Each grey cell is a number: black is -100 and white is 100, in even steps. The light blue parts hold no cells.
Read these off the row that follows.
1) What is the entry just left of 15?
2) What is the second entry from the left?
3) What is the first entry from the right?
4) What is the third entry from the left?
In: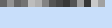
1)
-21
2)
15
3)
26
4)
-21

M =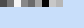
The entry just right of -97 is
56
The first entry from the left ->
-40
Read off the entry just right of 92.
7

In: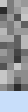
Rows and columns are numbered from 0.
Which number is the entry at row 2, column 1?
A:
20
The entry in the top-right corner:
20
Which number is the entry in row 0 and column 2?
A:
32
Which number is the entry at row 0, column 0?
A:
55
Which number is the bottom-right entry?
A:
-25
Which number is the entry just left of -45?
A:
-3
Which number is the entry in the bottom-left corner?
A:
10

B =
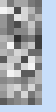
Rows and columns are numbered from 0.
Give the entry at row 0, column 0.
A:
55
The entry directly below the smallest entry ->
-29
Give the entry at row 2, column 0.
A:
17
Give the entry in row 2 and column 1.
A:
-17
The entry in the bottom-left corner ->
-29
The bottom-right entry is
7
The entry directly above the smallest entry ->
7
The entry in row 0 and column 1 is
-5
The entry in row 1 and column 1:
79
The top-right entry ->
-17
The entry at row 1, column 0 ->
91
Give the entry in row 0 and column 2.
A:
29

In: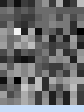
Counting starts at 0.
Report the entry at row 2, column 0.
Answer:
-28
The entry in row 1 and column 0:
-15
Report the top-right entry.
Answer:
48
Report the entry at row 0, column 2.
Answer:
-88
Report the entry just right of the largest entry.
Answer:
-76
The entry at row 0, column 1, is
-41
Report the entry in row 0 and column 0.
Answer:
-76
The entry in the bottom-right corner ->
-53
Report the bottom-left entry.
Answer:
5
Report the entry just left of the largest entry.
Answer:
5
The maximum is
91

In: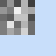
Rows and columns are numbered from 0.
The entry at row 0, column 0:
-27
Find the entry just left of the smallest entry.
41
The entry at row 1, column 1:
-2
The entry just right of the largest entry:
41
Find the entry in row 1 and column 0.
18
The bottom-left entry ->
-2
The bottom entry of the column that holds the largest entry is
8

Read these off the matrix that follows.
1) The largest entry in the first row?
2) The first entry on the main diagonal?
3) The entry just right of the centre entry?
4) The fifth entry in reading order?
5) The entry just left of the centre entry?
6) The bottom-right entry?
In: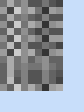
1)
34
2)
-9
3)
-34
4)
-34
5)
13
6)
34
